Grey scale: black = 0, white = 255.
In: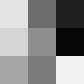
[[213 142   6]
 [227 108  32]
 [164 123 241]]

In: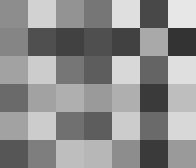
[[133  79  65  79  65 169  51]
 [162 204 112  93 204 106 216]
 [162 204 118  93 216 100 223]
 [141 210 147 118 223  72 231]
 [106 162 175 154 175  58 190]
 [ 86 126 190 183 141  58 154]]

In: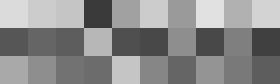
[[ 86 101  93 183  79  72 142  72 127  64]
 [169 142 114 108 197 134 101 148 121  93]
 [219 204 197  58 161 204 154 225 177 211]]

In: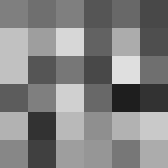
[[193  85 119  72 223 111]
 [127 111 127  85 104  72]
 [135  64 158 150 119 172]
 [178  50 185 143 178 201]
 [ 92 127 208 104  30  50]
 [193 158 215  98 172  78]]

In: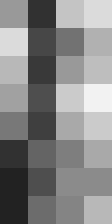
[[219  71 114 177]
 [ 49 100 126 169]
 [ 34 108 132 184]
 [ 34  78 139 139]
 [184  57 153 190]
 [120  63 169 203]
 [153  49 196 219]
 [161  78 203 242]]

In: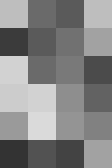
[[ 51  82  67 162]
 [190 106  90 190]
 [ 59  90 113 162]
 [210 106 121  75]
 [204 210 142  98]
 [154 218 148 129]]
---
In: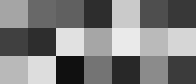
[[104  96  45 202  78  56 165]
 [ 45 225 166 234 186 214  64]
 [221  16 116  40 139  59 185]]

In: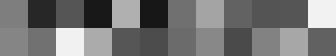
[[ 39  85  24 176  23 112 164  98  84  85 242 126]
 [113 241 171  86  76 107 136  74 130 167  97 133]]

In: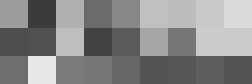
[[ 59 176 107 136 192 189 201 219 155]
 [ 80 190  65  90 166 118 204 202  78]
 [231 123 117 103  83  86  93  82 110]]

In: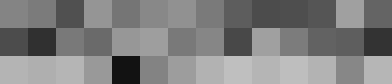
[[123  80 149 117 136 145 122  93  76  78  85 160 100 132]
 [ 48 121 106 151 158 121 134  72 160 124  98  94  51  76]
 [175 181 153  18 131 157 178 191 181 190 179 135 182 180]]

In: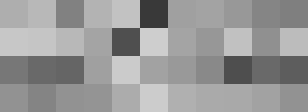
[[184 129 179 194  57 160 163 152 133 127 174]
 [197 184 164  79 206 164 151 193 144 188 199]
 [105 101 160 203 162 153 137  78 105  93 119]
 [132 146 148 172 204 176 170 169 162 146 146]]

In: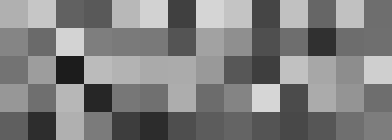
[[198  97  89 184 210  64 213 196  69 193 102 193 110 176]
 [106 211 126 122 121  84 162 143  79 110  48 109 111 133]
 [157  28 187 179 170 171 153  87  62 193 167 141 207 115]
 [111 183  38 119 112 173 108 132 214  75 171 148 110 151]
 [ 45 176 123  61  44  78  92 100  84  72  86 111 125  95]]

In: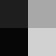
[[168  30]
 [209   6]]

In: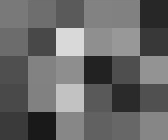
[[110  90 130 129  39 121]
 [ 72 217 143 152  56 108]
 [130 142  34  78 147  79]
 [129 194  89  42  80  73]
 [ 25 135  97 103 134  58]]
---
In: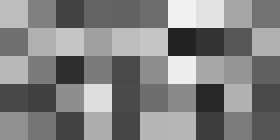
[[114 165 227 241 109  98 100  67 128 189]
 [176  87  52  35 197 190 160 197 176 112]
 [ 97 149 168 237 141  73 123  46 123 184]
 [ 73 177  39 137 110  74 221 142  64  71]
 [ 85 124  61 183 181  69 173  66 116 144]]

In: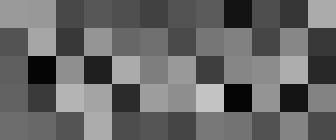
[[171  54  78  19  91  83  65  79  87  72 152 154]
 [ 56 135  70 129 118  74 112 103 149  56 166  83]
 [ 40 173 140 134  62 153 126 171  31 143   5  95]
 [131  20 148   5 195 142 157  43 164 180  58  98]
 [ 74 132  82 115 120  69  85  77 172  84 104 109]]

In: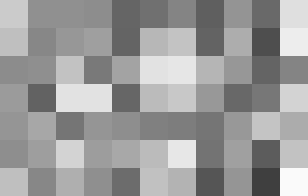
[[223 105 148  95 132 112 101 141 144 144 203]
 [237  78 173  99 195 183 100 159 151 135 191]
 [132 100 151 181 230 226 163 121 194 143 140]
 [211 119 104 152 200 187 102 226 226  98 155]
 [172 196 152 117 125 128 142 149 117 167 149]
 [194  92 160 115 231 187 168 157 211 158 142]
 [250  63 149  85 179 193 108 143 175 135 191]]

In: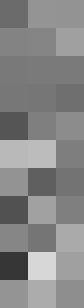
[[147 148 107]
 [160 132 131]
 [122 122 121]
 [111 118 119]
 [140 127  85]
 [126 188 185]
 [115  95 147]
 [127 161  81]
 [170 117 134]
 [160 215  54]
 [142 172 148]]

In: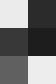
[[ 43 235]
 [ 29  56]
 [237  96]]

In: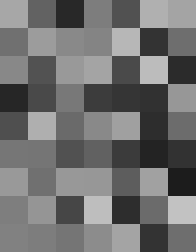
[[164 176  81 125  40  98 167]
 [110  51 183 132 137 156 112]
 [ 43 188  74 164 153  82 136]
 [151  49  53  60 120  73  38]
 [108  45 160 137 106 175  79]
 [ 50  35  59  97  81 117 118]
 [ 28 161  93 151 152 112 153]
 [194 107  45 190  70 149 126]
 [110  51 164 140 117 125 129]]

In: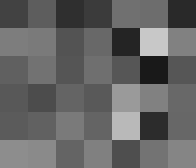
[[ 41 109 112  59  47  93  66]
 [129 200  36 104  83 122 125]
 [ 86  25  86 111  85 114  96]
 [104 129 154  89 100  76  88]
 [103  44 185 100 122  97  91]
 [133 115  78 128 100 138 141]]
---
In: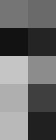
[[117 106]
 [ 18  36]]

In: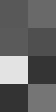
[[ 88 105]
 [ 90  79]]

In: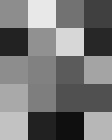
[[141 232]
 [ 34 145]]

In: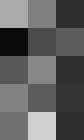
[[171 128]
 [ 11  76]]

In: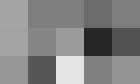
[[165 125]
 [163 133]]

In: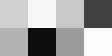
[[208 246]
 [179  12]]

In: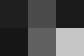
[[31 75]
 [22 96]]

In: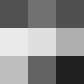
[[ 81 113]
 [234 223]]
